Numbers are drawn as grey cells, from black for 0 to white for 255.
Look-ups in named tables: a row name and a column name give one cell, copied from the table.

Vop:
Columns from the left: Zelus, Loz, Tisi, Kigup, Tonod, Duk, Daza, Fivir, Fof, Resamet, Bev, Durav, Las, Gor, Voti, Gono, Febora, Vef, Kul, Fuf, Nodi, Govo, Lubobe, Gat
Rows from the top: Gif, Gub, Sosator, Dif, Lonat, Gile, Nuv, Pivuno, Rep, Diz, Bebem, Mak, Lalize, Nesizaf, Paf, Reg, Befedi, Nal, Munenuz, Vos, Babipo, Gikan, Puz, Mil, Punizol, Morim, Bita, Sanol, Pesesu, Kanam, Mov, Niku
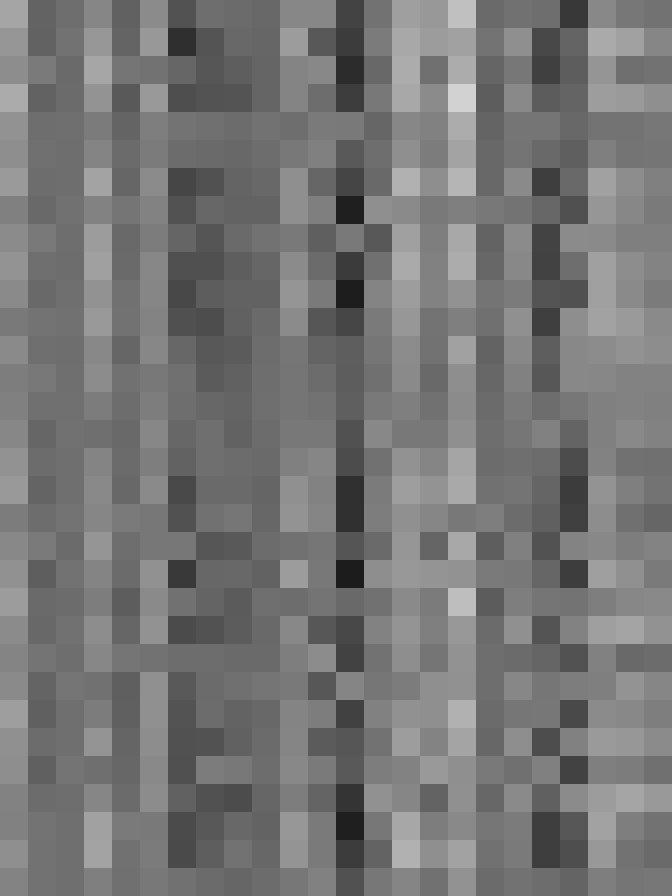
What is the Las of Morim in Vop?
65
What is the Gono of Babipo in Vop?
148
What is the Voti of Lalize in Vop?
140
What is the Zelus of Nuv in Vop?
154
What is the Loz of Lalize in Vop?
111
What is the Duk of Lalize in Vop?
135
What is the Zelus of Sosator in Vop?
141
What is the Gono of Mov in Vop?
143
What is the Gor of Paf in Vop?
121
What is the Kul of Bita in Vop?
142
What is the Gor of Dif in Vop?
120
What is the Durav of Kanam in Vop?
122
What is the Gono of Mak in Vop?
115

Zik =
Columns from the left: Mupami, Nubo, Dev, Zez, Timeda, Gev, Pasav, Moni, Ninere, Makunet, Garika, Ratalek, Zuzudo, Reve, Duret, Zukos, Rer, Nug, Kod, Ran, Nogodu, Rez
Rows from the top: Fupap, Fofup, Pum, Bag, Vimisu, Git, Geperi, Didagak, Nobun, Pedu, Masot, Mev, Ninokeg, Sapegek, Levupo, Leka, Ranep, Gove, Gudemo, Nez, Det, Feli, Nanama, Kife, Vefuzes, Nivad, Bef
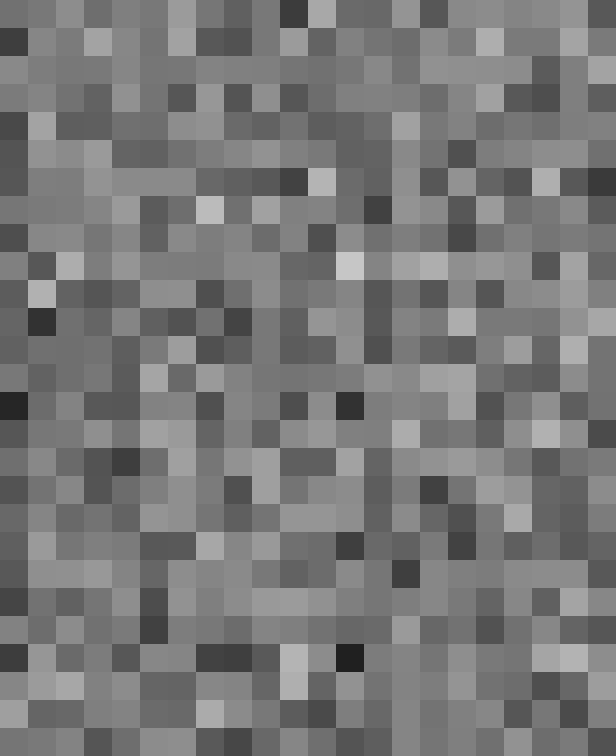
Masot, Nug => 85
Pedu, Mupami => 128
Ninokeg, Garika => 92
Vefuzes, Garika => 175
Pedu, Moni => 123
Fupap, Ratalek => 168
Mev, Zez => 101
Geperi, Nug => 100
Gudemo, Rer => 80
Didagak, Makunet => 161
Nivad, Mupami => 159
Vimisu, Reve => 110

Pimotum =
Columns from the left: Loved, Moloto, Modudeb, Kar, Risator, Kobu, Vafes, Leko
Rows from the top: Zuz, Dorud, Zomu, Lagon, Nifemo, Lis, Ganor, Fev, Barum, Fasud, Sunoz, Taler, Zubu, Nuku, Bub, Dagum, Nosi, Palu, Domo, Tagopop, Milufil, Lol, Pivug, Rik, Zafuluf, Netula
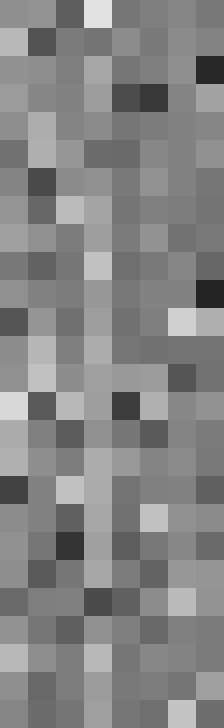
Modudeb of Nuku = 141
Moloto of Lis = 175
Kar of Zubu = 172
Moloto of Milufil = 90
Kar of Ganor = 144
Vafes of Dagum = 132
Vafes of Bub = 135
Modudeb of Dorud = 123
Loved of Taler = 86
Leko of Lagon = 163
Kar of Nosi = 172
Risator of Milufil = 124

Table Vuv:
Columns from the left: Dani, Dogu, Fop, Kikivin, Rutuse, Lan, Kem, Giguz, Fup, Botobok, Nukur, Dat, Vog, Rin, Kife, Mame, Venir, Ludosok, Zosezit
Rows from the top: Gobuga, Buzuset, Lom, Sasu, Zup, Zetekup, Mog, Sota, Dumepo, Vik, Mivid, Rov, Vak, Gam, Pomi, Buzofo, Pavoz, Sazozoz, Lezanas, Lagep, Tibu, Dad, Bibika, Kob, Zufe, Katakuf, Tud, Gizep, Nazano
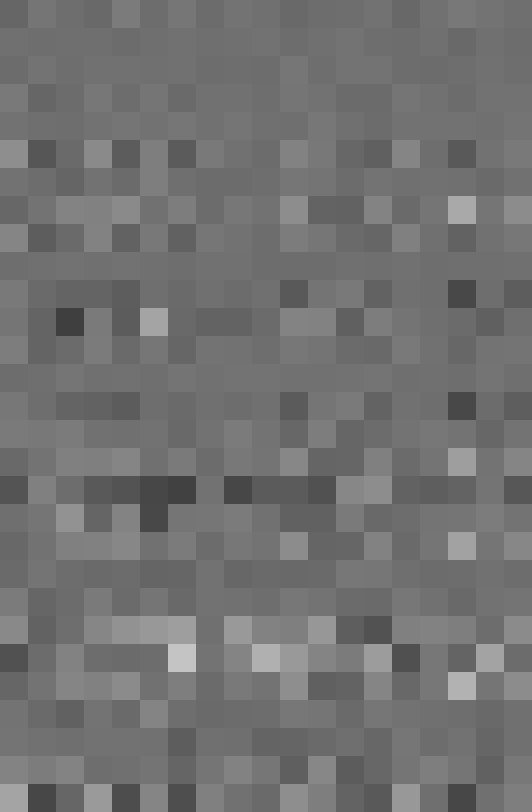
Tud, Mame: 109
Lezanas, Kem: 117
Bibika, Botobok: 130
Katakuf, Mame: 112
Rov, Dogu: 100
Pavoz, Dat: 101
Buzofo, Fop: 123
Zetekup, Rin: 96
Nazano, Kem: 78
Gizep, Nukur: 95
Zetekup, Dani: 142
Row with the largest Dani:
Nazano

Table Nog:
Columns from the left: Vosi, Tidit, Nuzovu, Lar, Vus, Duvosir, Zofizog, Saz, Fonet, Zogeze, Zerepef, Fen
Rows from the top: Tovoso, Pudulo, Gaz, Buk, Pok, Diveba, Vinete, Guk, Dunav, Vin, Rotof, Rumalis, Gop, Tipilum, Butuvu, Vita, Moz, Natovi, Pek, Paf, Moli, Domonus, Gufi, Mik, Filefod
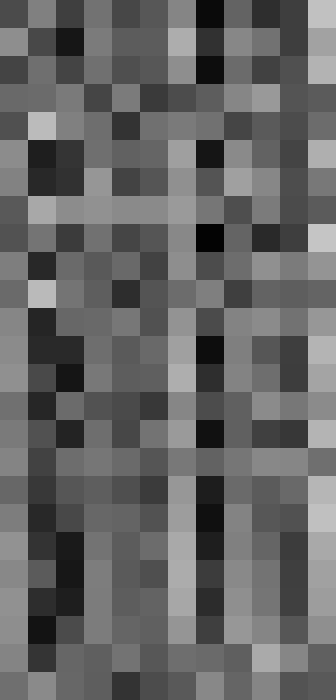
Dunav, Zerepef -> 62
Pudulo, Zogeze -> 114
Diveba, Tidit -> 30
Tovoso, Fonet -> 99
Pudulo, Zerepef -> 62
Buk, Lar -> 69
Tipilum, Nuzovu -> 21
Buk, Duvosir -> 58
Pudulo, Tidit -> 72
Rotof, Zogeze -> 99
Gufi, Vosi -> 142
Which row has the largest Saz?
Filefod

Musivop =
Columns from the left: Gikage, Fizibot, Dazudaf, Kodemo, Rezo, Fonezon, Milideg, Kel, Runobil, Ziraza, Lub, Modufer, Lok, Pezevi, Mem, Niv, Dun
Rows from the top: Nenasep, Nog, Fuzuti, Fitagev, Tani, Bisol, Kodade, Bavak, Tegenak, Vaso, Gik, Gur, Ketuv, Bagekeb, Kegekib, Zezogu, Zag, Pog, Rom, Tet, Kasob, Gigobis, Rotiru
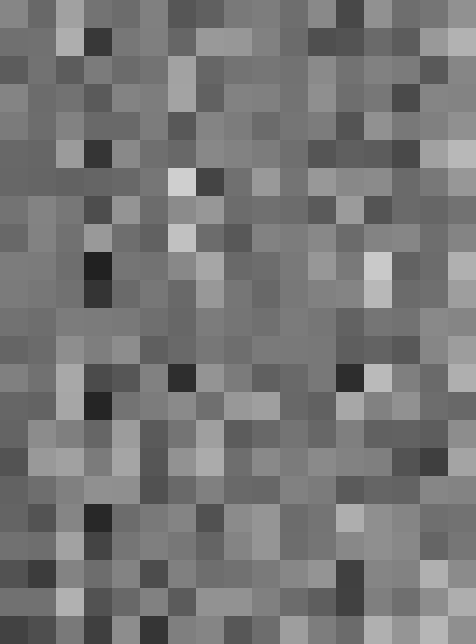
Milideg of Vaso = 136
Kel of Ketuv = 119
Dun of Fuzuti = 134
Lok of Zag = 130
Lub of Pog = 129
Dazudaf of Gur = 124
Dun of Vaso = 176
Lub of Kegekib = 104
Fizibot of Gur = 110
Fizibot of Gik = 119
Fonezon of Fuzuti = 115
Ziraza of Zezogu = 104
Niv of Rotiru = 182
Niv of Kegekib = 109

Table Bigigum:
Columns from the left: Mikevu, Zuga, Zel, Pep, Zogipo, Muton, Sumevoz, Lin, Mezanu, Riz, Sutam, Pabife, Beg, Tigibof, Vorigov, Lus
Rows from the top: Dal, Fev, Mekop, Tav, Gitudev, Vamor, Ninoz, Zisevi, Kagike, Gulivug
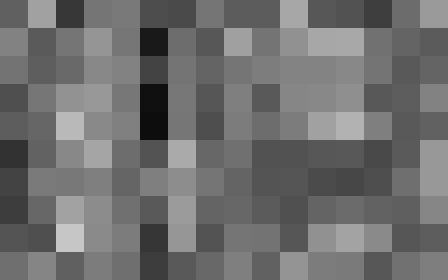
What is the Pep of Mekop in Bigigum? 136
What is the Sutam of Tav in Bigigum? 134
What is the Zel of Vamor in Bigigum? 136
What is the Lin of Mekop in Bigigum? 100
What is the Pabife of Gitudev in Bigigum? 161
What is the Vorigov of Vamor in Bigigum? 90

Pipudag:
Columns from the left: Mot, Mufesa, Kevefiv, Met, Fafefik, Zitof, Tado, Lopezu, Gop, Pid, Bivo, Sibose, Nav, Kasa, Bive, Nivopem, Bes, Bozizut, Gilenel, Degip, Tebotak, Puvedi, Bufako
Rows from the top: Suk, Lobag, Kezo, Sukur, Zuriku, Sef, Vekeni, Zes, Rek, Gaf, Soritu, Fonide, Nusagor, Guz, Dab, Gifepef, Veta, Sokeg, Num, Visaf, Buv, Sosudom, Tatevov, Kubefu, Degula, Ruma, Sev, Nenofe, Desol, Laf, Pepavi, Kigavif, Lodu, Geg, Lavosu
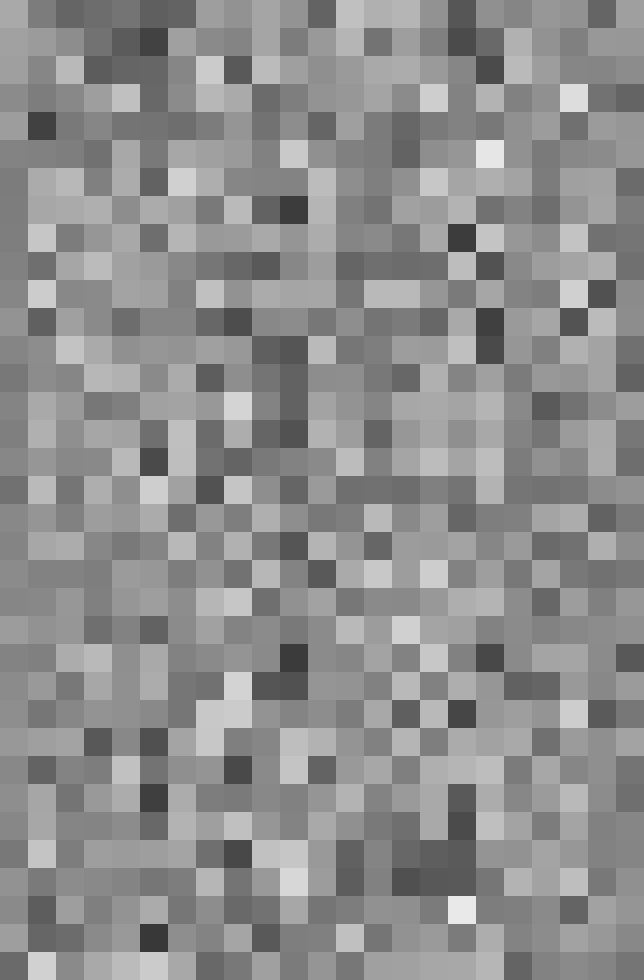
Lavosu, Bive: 161
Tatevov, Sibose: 139
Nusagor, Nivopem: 155
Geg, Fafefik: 153
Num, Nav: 126
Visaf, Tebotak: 113
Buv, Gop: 114
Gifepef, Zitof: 111
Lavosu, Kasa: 160
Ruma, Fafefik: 144
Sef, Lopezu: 160
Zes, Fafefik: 141
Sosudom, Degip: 103
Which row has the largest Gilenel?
Kezo

